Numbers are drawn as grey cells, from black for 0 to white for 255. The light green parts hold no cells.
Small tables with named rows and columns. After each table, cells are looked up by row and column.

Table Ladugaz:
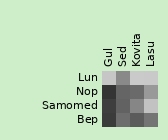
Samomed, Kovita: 134
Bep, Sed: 109
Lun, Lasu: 201
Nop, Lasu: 153
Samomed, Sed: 98
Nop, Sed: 101
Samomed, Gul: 62
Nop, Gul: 52
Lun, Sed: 137
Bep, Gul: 59
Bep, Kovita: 91
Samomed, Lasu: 194
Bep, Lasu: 116
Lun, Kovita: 202
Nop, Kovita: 106
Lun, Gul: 198

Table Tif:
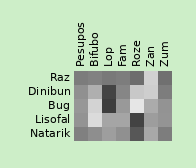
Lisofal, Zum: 148
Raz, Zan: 209
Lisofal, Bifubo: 219
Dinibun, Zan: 206
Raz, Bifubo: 129
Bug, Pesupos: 151
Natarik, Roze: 87
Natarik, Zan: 168
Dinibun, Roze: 200
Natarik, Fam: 144
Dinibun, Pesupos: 144

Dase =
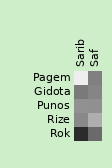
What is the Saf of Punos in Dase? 144
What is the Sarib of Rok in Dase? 43
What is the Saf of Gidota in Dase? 133
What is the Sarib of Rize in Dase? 137
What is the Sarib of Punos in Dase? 145
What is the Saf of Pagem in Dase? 128
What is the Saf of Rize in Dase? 174
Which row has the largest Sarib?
Pagem

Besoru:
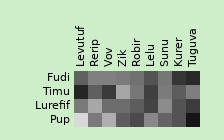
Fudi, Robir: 113
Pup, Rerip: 122
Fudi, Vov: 128
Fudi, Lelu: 83
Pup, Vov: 175
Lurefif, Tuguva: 60
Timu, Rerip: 95
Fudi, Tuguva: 41
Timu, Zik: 166
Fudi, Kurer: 54
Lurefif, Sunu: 140
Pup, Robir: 74
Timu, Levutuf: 37
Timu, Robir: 119
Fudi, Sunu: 119
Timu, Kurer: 93
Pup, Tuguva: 21
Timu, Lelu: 64
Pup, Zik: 93
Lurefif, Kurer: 83

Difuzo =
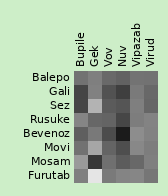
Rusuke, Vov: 100
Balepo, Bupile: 114
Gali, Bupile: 69
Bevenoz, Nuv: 27
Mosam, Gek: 55
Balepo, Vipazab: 115
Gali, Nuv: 63
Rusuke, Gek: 103
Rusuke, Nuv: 70
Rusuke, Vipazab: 125
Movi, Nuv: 78
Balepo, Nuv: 98
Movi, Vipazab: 136

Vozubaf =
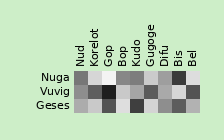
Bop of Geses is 222
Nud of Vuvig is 142
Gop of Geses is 83
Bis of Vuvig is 214
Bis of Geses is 93
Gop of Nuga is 243
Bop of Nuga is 135
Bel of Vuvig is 83
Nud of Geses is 172
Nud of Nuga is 119
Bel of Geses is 178
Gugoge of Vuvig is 91
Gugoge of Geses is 212
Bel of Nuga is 221
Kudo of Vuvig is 165
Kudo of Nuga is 125
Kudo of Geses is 63
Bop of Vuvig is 201
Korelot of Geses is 201
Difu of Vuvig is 169
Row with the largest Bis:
Vuvig

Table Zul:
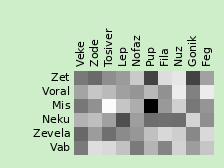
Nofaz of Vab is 122
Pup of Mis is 1
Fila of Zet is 221
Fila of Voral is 145
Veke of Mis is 119
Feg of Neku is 143
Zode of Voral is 198
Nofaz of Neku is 158
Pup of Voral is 184
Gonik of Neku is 212
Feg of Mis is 149
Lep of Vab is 194
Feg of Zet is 161
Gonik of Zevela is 136
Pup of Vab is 180
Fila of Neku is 112
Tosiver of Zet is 142
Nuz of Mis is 208
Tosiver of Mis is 251

